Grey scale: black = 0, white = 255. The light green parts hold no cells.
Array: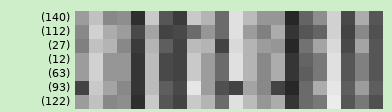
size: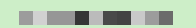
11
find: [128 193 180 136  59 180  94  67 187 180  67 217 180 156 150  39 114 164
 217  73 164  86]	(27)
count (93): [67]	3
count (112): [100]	1

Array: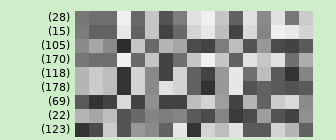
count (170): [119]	1
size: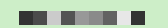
9
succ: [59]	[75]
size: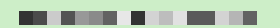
17
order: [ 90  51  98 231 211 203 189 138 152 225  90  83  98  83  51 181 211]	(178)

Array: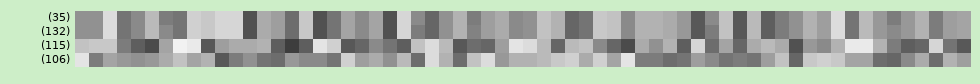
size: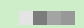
4
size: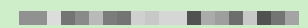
20
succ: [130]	[158]

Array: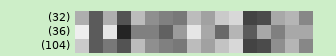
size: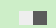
2
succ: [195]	[216]
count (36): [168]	4
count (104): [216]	1

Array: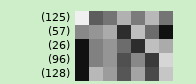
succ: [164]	[73]
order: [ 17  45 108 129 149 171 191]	(26)
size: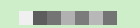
7

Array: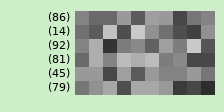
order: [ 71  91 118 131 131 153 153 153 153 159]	(45)
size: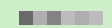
6
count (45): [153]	4

